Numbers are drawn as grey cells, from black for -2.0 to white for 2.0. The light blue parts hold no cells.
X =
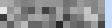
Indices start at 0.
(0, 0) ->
0.7
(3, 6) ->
0.0
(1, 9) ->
-0.1
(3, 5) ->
-0.4
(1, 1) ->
0.3
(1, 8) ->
0.6
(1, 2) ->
0.7
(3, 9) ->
0.2
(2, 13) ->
1.1
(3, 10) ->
-0.3
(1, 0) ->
1.6
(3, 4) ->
-0.4
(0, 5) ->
0.4
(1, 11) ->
0.5
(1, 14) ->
0.4
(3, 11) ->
-0.5
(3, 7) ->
-0.3
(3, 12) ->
-0.1

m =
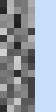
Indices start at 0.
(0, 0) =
-1.2
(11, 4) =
-1.0
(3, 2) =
-1.5
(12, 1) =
-0.7
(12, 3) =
0.0
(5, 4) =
0.8
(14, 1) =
0.1
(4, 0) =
1.1
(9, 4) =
-0.8
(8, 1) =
-0.2
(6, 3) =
0.4
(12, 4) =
-1.0
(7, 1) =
-0.6
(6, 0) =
0.5
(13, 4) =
-1.0
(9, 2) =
1.1
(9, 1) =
0.1
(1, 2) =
0.3
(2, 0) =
0.3
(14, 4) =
-0.6
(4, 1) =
-0.6
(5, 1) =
0.7
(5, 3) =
-0.2

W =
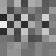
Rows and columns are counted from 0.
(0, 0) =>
0.5
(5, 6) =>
0.2
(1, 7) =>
0.4
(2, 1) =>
0.6
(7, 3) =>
-0.2
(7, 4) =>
-0.2
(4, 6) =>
1.1
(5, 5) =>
-0.7
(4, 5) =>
0.1
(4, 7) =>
-0.2
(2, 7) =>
-0.1
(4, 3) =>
1.1
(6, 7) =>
-0.1
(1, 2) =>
-0.1
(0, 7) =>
-0.4
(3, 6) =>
-1.2
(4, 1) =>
0.7
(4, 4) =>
-0.4
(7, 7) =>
0.0

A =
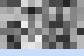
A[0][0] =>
-0.3
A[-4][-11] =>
-0.9
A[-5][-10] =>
0.8
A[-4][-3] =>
-0.5
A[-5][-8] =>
-0.2
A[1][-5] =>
1.0
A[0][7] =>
-0.9
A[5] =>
[0.7, -1.4, -0.4, 1.3, 0.0, 1.7, -0.6, -0.1, -1.2, -1.2, 0.6, 0.9]
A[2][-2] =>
0.1
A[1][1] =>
0.5
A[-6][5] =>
-0.7
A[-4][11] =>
0.8
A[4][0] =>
-0.2
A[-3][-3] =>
-0.6
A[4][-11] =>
-0.2
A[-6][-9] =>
-0.4
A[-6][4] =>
-1.5
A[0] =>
[-0.3, -0.8, -0.8, 1.4, 0.7, 1.2, -0.1, -0.9, -0.8, -1.4, -0.5, 0.5]
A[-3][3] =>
-0.9
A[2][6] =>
-0.2

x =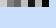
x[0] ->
1.2
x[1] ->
0.0
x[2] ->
-0.4
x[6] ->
-1.9

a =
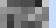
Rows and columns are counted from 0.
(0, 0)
0.8
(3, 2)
-0.1
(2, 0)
0.1
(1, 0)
0.3
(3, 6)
0.7
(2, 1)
-0.9
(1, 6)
0.0
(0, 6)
1.1
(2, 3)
-0.1
